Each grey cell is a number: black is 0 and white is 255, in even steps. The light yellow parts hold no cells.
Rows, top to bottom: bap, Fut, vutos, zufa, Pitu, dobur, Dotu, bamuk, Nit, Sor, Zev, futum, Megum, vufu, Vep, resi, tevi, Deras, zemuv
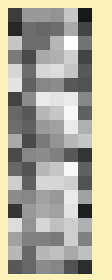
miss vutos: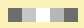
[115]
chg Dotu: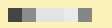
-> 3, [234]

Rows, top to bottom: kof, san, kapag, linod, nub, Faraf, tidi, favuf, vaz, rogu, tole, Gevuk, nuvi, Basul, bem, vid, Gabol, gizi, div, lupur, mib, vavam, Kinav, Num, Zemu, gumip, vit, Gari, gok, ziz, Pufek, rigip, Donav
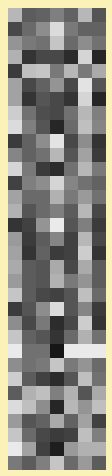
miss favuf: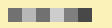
[78]
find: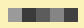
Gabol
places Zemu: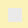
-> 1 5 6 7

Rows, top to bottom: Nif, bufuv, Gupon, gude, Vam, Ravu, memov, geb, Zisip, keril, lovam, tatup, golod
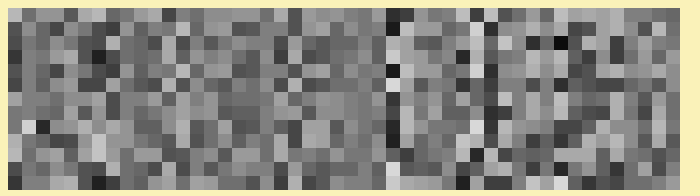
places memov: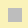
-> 36 40
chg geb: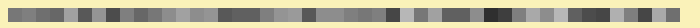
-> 45, [119]
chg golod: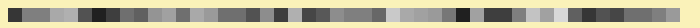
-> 14, [161]
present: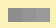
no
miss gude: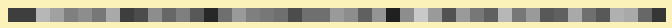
[135]
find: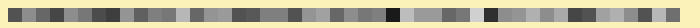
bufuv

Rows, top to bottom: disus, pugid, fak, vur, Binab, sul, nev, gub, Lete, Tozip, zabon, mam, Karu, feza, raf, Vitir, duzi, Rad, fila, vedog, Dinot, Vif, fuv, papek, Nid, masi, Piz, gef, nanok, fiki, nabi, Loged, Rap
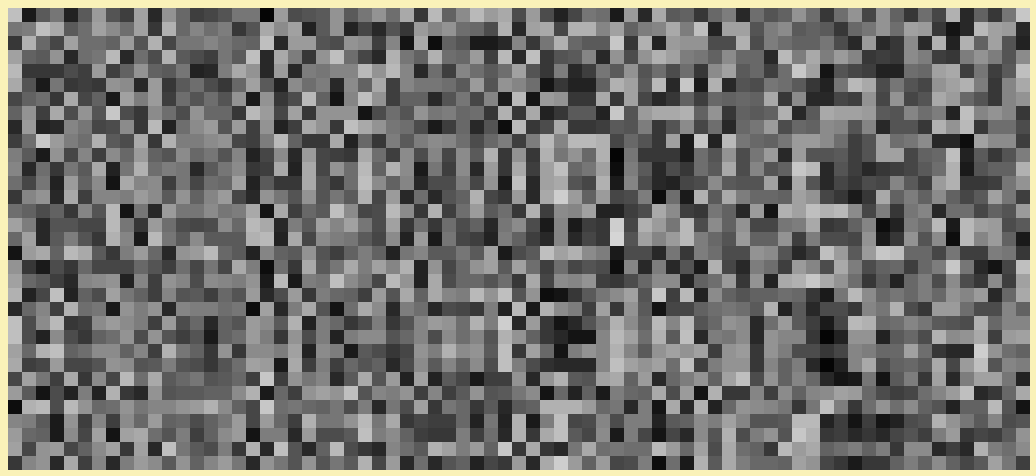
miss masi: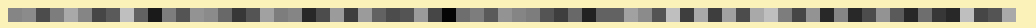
[48]
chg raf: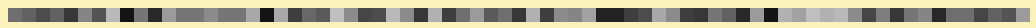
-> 17, [125]
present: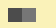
yes
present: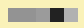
no
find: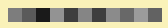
fiki

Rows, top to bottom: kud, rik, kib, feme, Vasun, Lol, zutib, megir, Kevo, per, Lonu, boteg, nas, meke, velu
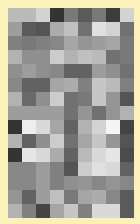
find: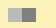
Lol
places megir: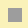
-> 1 2 3 4
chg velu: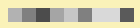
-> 3, [68]
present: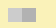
yes
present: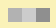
no
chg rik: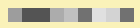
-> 2, [90]
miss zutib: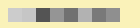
[105]

